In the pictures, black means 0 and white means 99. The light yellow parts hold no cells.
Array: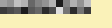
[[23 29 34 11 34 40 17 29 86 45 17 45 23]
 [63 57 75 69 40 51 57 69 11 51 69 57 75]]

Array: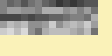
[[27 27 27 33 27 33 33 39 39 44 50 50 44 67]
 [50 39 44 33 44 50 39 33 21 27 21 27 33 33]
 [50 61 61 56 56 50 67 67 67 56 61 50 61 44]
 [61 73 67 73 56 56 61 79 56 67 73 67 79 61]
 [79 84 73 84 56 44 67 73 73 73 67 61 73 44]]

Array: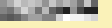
[[39 34 39 51 62 62 51 51 82 99 94 94 88 82]
 [51 45 62 82 67 45 72 39 28 13 57 28 13 13]
 [57 67 82 72 77 72 57 77 62 72 62 45 77 39]]

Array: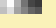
[[74 86 63 51 39 33]
 [80 98 68 45 27 22]]

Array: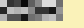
[[80 20 26  4 37 53 85 85 43]
 [69 32 32  9 43 48 69 74 48]
 [15 74 69 74 53 20 20  9 58]]

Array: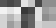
[[33 28 33 88 77 28 55 55]
 [82 61 71 28 39 82 77 77]
 [82 71 82 33 39 88 55 61]
 [94 88 94 22 28 88 61 66]]
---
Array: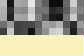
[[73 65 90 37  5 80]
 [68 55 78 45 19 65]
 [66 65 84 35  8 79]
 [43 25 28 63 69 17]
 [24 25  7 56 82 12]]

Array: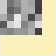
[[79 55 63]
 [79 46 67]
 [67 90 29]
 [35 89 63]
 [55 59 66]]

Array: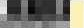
[[83 19  9 18 51]
 [88 15  4 19 49]
 [60 30 26 29 35]
 [51 56 50 44 62]]

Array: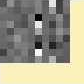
[[33 38 44 37 25]
 [46 35 39 39 27]
 [41 40 48 41 53]
 [45 36 44 41 47]
 [42 47 41 43 55]
 [41 58 40 40 45]
 [40 49 43 45 31]
 [26 40 35 42 41]
 [42 49 38 43 35]]

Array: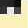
[[16  6]
 [20 28]]

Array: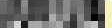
[[41 24 24 28 37 44 27 36]
 [40 30 28 30 40 40 31 34]
 [32 36 24 22 48 24 32 16]
 [34 81 65 53 65 19 67 27]]

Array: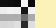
[[ 6  4  4]
 [92 93 94]
 [67 67 66]
 [83 87 86]]

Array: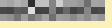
[[67 69 18 75 80 62 43 63]
 [28 36 86 26 29 26 52 30]
 [59 46 46 63 61 53 54 58]]
